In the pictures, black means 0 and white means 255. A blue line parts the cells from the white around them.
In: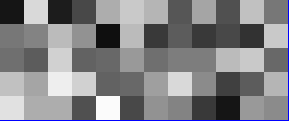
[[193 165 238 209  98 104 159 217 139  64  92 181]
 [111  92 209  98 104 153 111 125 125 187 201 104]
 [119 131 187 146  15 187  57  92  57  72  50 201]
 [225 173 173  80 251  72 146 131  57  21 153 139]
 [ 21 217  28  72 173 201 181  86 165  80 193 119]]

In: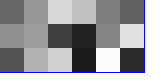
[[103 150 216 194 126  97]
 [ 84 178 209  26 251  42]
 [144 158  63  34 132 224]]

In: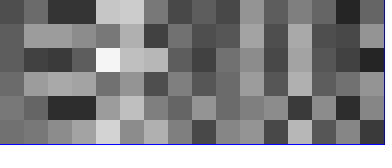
[[107 156 169 163 113 148  78 127  86 107 156  86 176  93 113 148]
 [ 93 156 156 140 120 176  65 113  78  86 163  78 169  78  72 148]
 [113 120 140 163 211 140 176 127  72 134 148  72 183  86 134  58]
 [ 93  65  58  93 245 191 183  93  65 113 140  72 163  86  65  37]
 [ 78 107  52  52 198 204 120  72  93  72 148  93 127 101  37 101]
 [120 101  45  45 156 191 127 101 148 107 127 140  58 140  45 134]]

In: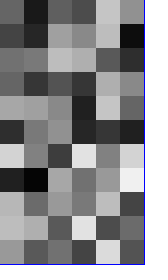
[[113 121 189 175  89  46]
 [ 32   5 167 113 153 240]
 [ 68  38 160 137 189  13]
 [183 107 153 121 189  68]
 [ 46 121 145  38  54  32]
 [167 160 137  32 197 101]
 [153  89 113  68 219  83]
 [101  25  95  76 197 145]
 [189 175  89 226  76 107]
 [101  54  83  54 175 137]
 [211 129  61 226 129 211]]

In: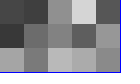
[[165 122 185 171 138]
 [ 70  63 144 213  86]
 [ 56 108 130  94 151]]

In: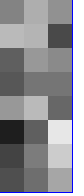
[[ 30  95 231]
 [ 67 124 204]
 [ 79 110 166]
 [131 174 145]
 [ 95 152 138]
 [ 87 117 117]
 [152 186 103]
 [186 180  73]]

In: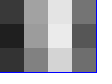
[[ 31 156 235  86]
 [ 57 162 228 116]
 [ 51 129 212 110]]
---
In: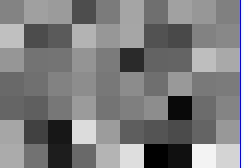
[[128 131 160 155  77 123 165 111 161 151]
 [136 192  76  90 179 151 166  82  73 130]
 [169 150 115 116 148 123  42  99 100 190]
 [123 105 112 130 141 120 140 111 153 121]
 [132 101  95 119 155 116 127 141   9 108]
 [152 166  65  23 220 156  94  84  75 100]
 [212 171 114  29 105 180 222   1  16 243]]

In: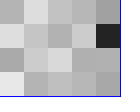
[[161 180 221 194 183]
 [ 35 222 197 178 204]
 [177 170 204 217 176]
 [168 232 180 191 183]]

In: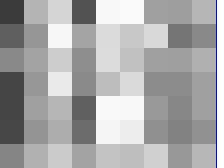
[[182  59 180 213  82 248 250 160 158]
 [137  95 150 247 164 219 200 217 117]
 [176 137 163 205 142 220 193 160 159]
 [160  69 151 234 138 189 218 140 140]
 [160  69 160 182  96 249 248 153 135]
 [145  71 148 173 108 245 237 144 130]
 [183 133 177 203 163 195 190 208 152]]

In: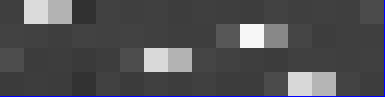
[[ 75  63 219 179  49  65  63  64  61  63  62  61  66  63  64  63]
 [ 63  66  65  62  66  65  66  64  62  62  87 247 136  69  61  63]
 [ 64  77  60  61  58  61  77 217 179  69  65  62  60  64  64  63]
 [ 61  59  61  60  50  65  59  64  61  64  60  60  75 216 181  67]]

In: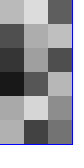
[[ 94 186 220]
 [191  79 173]
 [ 78  53 159]
 [183  24  86]
 [141 169 214]
 [115 177  66]]

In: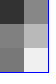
[[135  50]
 [185 128]
 [240 120]]

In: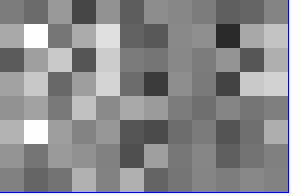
[[132 124 107 153  70 146  93 141 135 124  95 101]
 [195 169 254 118 171 224  98  88 137 143  42 168]
 [175  91 159 201  85 204 123 117 136 124 148  86]
 [210 162 200 104 158 212 108  59 142 122  67 201]
 [127 146 162 121 193 138 169 155 124 111 133 117]
 [174 179 254 158 131 151  85  75 109 123  84 111]
 [128 148 117 154 145 129  79 159 119 134  95 115]
 [130 129 101 115 177 130 176 100 117 133 125 136]]
